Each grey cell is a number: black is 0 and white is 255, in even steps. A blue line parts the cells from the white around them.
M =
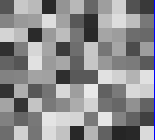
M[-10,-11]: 85
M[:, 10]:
[57, 120, 105, 158, 90, 225, 207, 99, 64, 218]
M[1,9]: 189
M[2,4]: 189
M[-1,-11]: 109
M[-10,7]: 158
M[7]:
[164, 52, 196, 121, 137, 172, 210, 114, 103, 145, 99]
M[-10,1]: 200
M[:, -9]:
[186, 158, 42, 214, 225, 163, 87, 196, 120, 117]
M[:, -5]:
[102, 44, 41, 199, 198, 89, 232, 210, 121, 181]
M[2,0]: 212
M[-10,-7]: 148
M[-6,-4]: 152
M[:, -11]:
[85, 132, 212, 48, 99, 130, 50, 164, 129, 109]
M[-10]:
[85, 200, 186, 41, 148, 184, 102, 158, 208, 82, 57]
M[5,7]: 225
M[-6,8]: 127
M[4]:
[99, 85, 225, 154, 167, 95, 198, 152, 127, 123, 90]
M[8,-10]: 101
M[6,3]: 116
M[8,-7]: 218
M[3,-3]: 166
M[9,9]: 40

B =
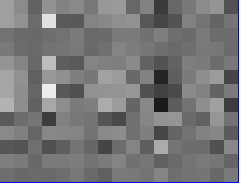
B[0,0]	159
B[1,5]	89
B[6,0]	166
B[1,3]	224
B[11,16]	101
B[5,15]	155
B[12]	[111, 105, 107, 106, 110, 120, 106, 96, 122, 121, 116, 132, 111, 115, 117, 105, 122]
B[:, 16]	[82, 117, 109, 107, 120, 69, 123, 60, 115, 91, 136, 101, 122]
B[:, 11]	[59, 70, 127, 111, 83, 36, 66, 27, 147, 70, 171, 96, 132]
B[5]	[165, 145, 96, 151, 143, 127, 119, 162, 155, 105, 130, 36, 95, 123, 142, 155, 69]
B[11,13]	116
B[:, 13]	[120, 129, 107, 111, 127, 123, 138, 115, 107, 114, 109, 116, 115]
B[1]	[159, 146, 108, 224, 90, 89, 131, 136, 143, 146, 88, 70, 83, 129, 116, 101, 117]
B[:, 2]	[98, 108, 105, 106, 105, 96, 102, 97, 117, 102, 112, 105, 107]
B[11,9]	113
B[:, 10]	[130, 88, 113, 119, 98, 130, 81, 136, 133, 127, 95, 118, 116]
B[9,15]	134
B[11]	[127, 122, 105, 122, 122, 125, 115, 123, 131, 113, 118, 96, 106, 116, 122, 118, 101]
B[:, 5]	[137, 89, 123, 121, 90, 127, 80, 123, 120, 132, 117, 125, 120]
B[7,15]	160
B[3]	[121, 108, 106, 114, 117, 121, 105, 112, 131, 124, 119, 111, 106, 111, 121, 119, 107]
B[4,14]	123
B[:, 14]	[139, 116, 122, 121, 123, 142, 129, 141, 97, 130, 108, 122, 117]
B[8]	[90, 109, 117, 61, 129, 120, 117, 85, 73, 112, 133, 147, 149, 107, 97, 149, 115]
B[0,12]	104

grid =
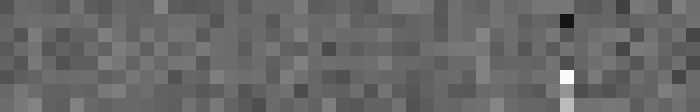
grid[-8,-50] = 85
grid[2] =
[102, 85, 124, 101, 84, 99, 98, 127, 114, 98, 119, 104, 117, 115, 90, 110, 109, 100, 107, 97, 108, 126, 104, 112, 107, 107, 108, 119, 102, 100, 104, 93, 112, 107, 132, 103, 110, 101, 106, 119, 86, 102, 111, 117, 121, 83, 114, 98, 113, 70]
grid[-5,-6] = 71
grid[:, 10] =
[98, 103, 119, 96, 118, 108, 110, 103]
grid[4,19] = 96
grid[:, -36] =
[90, 104, 90, 121, 89, 100, 89, 99]
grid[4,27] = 123
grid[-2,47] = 126
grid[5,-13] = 104
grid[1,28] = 93
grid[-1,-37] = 114
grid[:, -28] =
[93, 106, 104, 110, 107, 102, 104, 99]
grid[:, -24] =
[88, 102, 108, 101, 110, 106, 85, 99]
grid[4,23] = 111
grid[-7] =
[99, 108, 110, 108, 111, 106, 113, 97, 111, 100, 103, 104, 110, 111, 104, 85, 108, 105, 105, 89, 113, 112, 106, 105, 117, 97, 102, 99, 93, 101, 104, 88, 112, 106, 106, 115, 111, 94, 102, 99, 21, 104, 101, 103, 92, 100, 104, 109, 102, 112]
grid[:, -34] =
[106, 108, 109, 108, 109, 114, 109, 100]
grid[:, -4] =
[115, 104, 114, 119, 111, 101, 100, 110]
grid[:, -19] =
[89, 88, 93, 114, 93, 106, 104, 104]
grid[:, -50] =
[85, 99, 102, 90, 99, 83, 104, 109]
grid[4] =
[99, 87, 121, 104, 82, 94, 95, 128, 119, 100, 118, 104, 116, 118, 89, 109, 109, 102, 109, 96, 108, 128, 107, 111, 108, 108, 110, 123, 105, 104, 102, 93, 106, 107, 130, 100, 102, 102, 100, 115, 78, 102, 111, 118, 105, 87, 111, 96, 111, 74]
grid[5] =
[83, 95, 100, 111, 107, 109, 110, 96, 103, 119, 108, 116, 82, 103, 100, 127, 114, 111, 113, 93, 125, 113, 102, 89, 81, 100, 106, 103, 103, 91, 97, 106, 108, 95, 129, 113, 111, 104, 113, 113, 250, 95, 122, 94, 86, 111, 101, 113, 70, 107]
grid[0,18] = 108
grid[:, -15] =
[114, 115, 103, 93, 100, 113, 109, 133]
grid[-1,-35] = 121
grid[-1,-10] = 187

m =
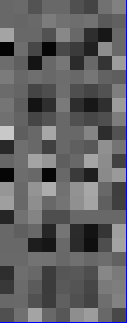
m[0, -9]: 104
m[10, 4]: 104
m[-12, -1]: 65
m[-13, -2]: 144
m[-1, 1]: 112
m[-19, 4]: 119
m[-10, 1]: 105
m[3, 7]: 142
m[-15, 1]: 99
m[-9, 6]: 164
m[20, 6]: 70
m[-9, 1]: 104
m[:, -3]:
[68, 114, 46, 32, 104, 118, 69, 23, 71, 133, 88, 165, 30, 167, 164, 104, 19, 15, 104, 78, 70, 67, 156]
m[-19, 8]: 157
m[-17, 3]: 78
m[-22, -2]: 89
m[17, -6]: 22
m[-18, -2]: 98
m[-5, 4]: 104
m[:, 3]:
[104, 124, 82, 6, 104, 104, 78, 46, 82, 167, 64, 150, 6, 173, 104, 78, 38, 22, 114, 60, 59, 60, 104]
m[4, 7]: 52
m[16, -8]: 95
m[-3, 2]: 91
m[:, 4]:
[104, 113, 136, 73, 119, 109, 110, 122, 104, 104, 104, 94, 104, 113, 116, 78, 117, 105, 104, 86, 89, 96, 87]
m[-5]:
[105, 105, 115, 114, 104, 112, 104, 109, 97]
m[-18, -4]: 104
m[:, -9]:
[104, 104, 164, 3, 109, 123, 107, 117, 112, 200, 40, 102, 6, 150, 159, 37, 104, 104, 105, 46, 56, 104, 80]
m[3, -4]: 59
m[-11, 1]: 109
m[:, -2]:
[113, 89, 23, 142, 52, 98, 82, 47, 79, 45, 144, 140, 138, 104, 95, 104, 53, 78, 109, 135, 122, 110, 104]
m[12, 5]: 58

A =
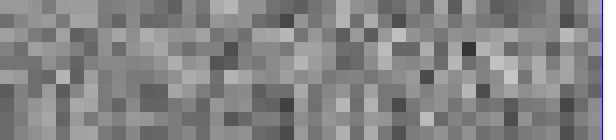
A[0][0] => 152
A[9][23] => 139
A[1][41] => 109
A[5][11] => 132
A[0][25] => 146
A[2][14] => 161
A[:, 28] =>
[109, 78, 190, 104, 139, 142, 120, 75, 113, 83]
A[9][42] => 135
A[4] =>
[116, 116, 114, 143, 126, 100, 127, 137, 136, 132, 135, 148, 174, 145, 152, 85, 93, 129, 120, 139, 150, 180, 156, 141, 97, 106, 140, 176, 139, 134, 147, 108, 182, 109, 129, 193, 180, 144, 171, 125, 165, 131, 105]
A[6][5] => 134
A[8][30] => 186
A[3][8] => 107
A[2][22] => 151
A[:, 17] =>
[147, 146, 113, 123, 129, 164, 138, 143, 104, 144]
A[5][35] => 141
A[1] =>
[111, 133, 148, 153, 122, 163, 161, 121, 102, 137, 104, 105, 116, 133, 107, 150, 141, 146, 110, 102, 71, 148, 117, 139, 178, 111, 171, 121, 78, 120, 129, 147, 117, 138, 120, 117, 96, 117, 126, 133, 78, 109, 142]
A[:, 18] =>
[147, 110, 161, 137, 120, 141, 94, 103, 124, 106]
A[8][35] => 146
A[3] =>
[130, 112, 159, 151, 145, 127, 104, 143, 107, 146, 155, 166, 132, 112, 128, 129, 78, 123, 137, 138, 121, 161, 161, 148, 111, 107, 149, 186, 104, 104, 172, 100, 165, 53, 179, 165, 105, 127, 137, 95, 141, 123, 151]
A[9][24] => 176
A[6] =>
[93, 129, 110, 154, 93, 134, 169, 124, 137, 124, 95, 97, 165, 150, 125, 108, 135, 138, 94, 113, 110, 169, 115, 134, 148, 115, 159, 119, 120, 148, 129, 145, 137, 182, 77, 145, 161, 142, 152, 160, 104, 123, 100]
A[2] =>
[160, 149, 123, 109, 161, 97, 112, 145, 165, 142, 173, 159, 147, 145, 161, 117, 131, 113, 161, 165, 183, 116, 151, 124, 94, 153, 92, 152, 190, 147, 134, 120, 144, 139, 148, 158, 168, 145, 143, 135, 185, 157, 126]
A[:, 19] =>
[114, 102, 165, 138, 139, 137, 113, 99, 125, 102]
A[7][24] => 182
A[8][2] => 153
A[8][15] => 139
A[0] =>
[152, 152, 147, 124, 154, 156, 156, 124, 128, 135, 125, 111, 97, 137, 118, 170, 182, 147, 147, 114, 105, 95, 114, 127, 175, 146, 138, 100, 109, 134, 103, 163, 92, 163, 131, 94, 102, 113, 116, 139, 94, 129, 156]
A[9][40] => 79
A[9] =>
[106, 132, 143, 154, 114, 161, 163, 122, 107, 135, 102, 103, 124, 135, 108, 145, 140, 144, 106, 102, 75, 152, 116, 139, 176, 111, 171, 119, 83, 124, 131, 147, 120, 144, 112, 121, 103, 121, 129, 138, 79, 111, 135]
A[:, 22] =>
[114, 117, 151, 161, 156, 149, 115, 113, 125, 116]
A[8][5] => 153

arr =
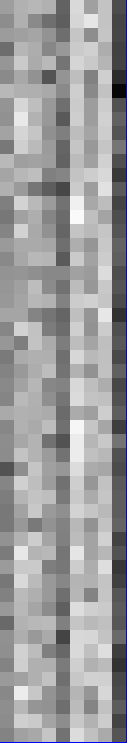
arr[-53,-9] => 158
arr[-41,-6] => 128
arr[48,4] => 111
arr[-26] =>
[137, 162, 182, 135, 131, 216, 190, 173, 71]
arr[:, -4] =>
[217, 214, 197, 202, 213, 190, 206, 203, 206, 189, 197, 187, 195, 203, 240, 250, 196, 174, 202, 161, 188, 204, 191, 207, 189, 215, 178, 216, 219, 171, 246, 236, 236, 220, 206, 201, 211, 184, 188, 229, 205, 180, 182, 221, 197, 216, 217, 207, 199, 181, 187, 200, 220]
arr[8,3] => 152
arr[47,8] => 50
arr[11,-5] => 98
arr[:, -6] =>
[177, 111, 147, 135, 185, 84, 169, 153, 152, 144, 155, 157, 128, 93, 155, 133, 145, 166, 181, 136, 139, 178, 117, 124, 171, 175, 189, 135, 143, 171, 189, 113, 155, 160, 156, 190, 154, 146, 164, 184, 126, 153, 153, 140, 186, 170, 127, 175, 194, 147, 146, 164, 197]
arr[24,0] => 151
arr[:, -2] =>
[195, 195, 197, 173, 181, 207, 194, 204, 209, 205, 197, 209, 216, 225, 189, 164, 197, 200, 204, 220, 200, 197, 231, 204, 191, 192, 193, 173, 192, 206, 166, 200, 184, 167, 194, 197, 185, 194, 209, 183, 222, 196, 197, 202, 192, 195, 222, 187, 208, 215, 194, 204, 170]
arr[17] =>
[154, 170, 170, 166, 111, 174, 149, 200, 98]
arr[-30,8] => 79
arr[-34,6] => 155
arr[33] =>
[82, 142, 197, 160, 151, 220, 171, 167, 75]
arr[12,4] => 133
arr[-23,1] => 177
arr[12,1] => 183
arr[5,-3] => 129
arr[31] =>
[141, 167, 179, 113, 82, 236, 182, 200, 115]
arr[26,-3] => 146
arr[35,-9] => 125
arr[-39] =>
[127, 211, 185, 155, 114, 240, 168, 189, 67]
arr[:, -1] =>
[76, 69, 70, 65, 66, 43, 7, 81, 97, 84, 117, 78, 56, 89, 67, 77, 85, 98, 94, 77, 84, 74, 49, 79, 87, 73, 96, 71, 81, 94, 62, 115, 81, 75, 89, 93, 93, 99, 66, 82, 55, 64, 86, 91, 86, 106, 61, 50, 71, 75, 92, 67, 85]
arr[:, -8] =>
[177, 176, 160, 182, 202, 168, 176, 214, 233, 213, 207, 159, 183, 154, 211, 161, 210, 170, 167, 149, 160, 164, 165, 210, 126, 171, 153, 162, 185, 177, 177, 167, 195, 142, 208, 181, 162, 152, 178, 231, 201, 217, 186, 184, 178, 174, 209, 207, 161, 236, 183, 207, 161]
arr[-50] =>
[109, 182, 173, 135, 152, 202, 208, 173, 65]
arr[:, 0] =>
[158, 141, 156, 109, 150, 138, 184, 148, 145, 163, 120, 185, 165, 176, 127, 119, 132, 154, 137, 147, 150, 152, 165, 134, 151, 122, 131, 137, 133, 170, 135, 141, 140, 82, 133, 125, 120, 120, 146, 123, 155, 119, 129, 153, 105, 145, 143, 131, 154, 136, 142, 140, 131]
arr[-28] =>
[122, 171, 176, 175, 111, 215, 185, 192, 73]
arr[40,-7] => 202

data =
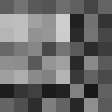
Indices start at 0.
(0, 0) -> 94
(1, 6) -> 114
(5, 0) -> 159
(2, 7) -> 71
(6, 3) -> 27
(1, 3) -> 149
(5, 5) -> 57
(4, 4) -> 160
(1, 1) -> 189
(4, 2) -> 89
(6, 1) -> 53
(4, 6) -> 138
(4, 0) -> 143
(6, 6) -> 24
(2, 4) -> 205
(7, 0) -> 101
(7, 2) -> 45
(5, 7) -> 74
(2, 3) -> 151
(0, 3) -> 84
